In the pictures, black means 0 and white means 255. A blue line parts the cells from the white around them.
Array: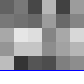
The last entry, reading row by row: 141
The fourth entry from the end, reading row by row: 85
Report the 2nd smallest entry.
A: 65
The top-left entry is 98
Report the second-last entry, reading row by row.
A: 127
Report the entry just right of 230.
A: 222
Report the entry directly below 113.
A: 230
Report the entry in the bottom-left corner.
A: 189
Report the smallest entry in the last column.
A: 133

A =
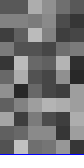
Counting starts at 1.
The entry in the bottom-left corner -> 82
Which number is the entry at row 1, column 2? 88
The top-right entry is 88
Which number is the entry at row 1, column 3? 173
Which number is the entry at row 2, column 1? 130
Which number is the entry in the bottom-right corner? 54
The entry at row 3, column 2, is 96
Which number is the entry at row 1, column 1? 88
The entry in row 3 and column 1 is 62
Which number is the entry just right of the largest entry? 111

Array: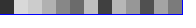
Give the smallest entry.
50
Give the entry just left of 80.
151
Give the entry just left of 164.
80
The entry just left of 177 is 204

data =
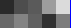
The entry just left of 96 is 131
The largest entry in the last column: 219
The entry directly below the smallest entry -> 104

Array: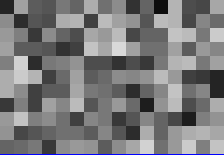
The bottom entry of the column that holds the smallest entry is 112
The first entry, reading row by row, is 36
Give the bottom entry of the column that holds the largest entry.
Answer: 140
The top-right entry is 167
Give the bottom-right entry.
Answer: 195
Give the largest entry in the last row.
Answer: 210
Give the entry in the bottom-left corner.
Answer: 100
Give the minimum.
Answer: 13
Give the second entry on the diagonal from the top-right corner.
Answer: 134
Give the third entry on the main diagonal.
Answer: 56
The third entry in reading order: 92
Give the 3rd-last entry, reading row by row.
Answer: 203
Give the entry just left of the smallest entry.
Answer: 100
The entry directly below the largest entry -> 50
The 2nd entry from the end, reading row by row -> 127
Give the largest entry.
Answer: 217
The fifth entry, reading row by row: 120
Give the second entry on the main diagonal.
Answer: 44
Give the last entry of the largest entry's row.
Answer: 134
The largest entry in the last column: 203
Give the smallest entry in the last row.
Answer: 56
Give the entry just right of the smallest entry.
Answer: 180

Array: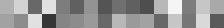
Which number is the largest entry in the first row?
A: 245
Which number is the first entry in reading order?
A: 177
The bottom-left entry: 162
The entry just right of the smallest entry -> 133
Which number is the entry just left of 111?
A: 84
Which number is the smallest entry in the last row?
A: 54
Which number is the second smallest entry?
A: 78
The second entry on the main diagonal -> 140
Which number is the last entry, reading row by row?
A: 90
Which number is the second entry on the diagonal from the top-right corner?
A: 217

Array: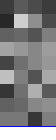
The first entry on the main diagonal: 60
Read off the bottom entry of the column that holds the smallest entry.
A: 120
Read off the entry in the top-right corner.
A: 60
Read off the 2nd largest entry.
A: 191
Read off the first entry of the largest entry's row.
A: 40
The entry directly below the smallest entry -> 97
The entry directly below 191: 54
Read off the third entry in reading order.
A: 75
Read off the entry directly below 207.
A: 104
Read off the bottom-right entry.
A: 127
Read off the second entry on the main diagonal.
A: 207

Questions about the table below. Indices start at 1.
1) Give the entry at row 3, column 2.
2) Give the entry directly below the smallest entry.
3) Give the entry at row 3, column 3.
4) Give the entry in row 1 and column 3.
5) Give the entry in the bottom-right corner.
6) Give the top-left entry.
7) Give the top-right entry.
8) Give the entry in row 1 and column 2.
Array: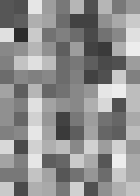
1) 44
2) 144
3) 202
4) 230
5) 195
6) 86
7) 150
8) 80

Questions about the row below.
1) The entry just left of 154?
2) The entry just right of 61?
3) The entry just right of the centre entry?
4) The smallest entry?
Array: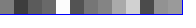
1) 146
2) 91
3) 132
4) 61

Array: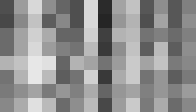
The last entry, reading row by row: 136
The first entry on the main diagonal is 79
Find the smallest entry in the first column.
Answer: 72
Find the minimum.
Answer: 37
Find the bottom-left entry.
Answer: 136
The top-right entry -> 128
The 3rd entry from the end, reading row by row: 171
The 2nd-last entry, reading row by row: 107
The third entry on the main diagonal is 208
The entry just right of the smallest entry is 150
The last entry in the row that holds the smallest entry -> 142
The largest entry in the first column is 179
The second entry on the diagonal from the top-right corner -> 87
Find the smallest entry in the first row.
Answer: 43
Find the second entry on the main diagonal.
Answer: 136
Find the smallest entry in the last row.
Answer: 72
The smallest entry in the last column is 122
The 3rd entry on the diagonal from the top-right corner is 128
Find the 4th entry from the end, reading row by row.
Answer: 122
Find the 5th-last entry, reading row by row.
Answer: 202
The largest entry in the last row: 224
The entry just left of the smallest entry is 216
